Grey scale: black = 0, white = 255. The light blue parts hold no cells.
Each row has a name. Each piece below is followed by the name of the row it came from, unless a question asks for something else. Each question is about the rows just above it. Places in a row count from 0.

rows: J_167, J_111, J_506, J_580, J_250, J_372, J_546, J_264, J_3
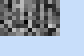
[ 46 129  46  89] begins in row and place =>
J_506, 11
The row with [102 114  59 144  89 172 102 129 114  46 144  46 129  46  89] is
J_506
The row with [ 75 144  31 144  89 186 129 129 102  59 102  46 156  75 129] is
J_167

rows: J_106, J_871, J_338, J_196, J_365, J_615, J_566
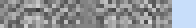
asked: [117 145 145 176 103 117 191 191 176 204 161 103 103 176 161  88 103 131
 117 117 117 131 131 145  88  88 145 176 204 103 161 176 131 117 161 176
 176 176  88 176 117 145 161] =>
J_365
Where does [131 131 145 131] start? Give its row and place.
J_106, 20
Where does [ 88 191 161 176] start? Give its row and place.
J_615, 25
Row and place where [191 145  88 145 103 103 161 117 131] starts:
J_871, 13
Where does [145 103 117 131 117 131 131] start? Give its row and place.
J_566, 14
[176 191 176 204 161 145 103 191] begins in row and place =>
J_871, 6
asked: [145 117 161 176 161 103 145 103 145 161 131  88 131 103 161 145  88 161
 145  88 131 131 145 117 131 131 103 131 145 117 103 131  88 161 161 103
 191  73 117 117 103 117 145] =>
J_196

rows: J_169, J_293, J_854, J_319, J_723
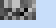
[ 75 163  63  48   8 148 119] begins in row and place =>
J_319, 1
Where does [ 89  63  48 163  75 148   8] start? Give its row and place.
J_854, 0
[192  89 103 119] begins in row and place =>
J_169, 4
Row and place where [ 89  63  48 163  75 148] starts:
J_854, 0
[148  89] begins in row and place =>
J_723, 3

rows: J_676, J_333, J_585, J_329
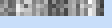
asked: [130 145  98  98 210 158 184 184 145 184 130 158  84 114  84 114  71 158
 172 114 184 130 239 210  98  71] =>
J_329
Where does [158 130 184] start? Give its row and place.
J_676, 9
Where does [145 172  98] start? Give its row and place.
J_333, 0
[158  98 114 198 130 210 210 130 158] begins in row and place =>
J_676, 1

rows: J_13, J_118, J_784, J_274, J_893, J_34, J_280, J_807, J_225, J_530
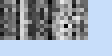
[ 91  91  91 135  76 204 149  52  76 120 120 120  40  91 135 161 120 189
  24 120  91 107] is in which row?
J_118
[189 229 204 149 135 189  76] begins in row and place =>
J_34, 14
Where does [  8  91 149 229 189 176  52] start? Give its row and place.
J_13, 12

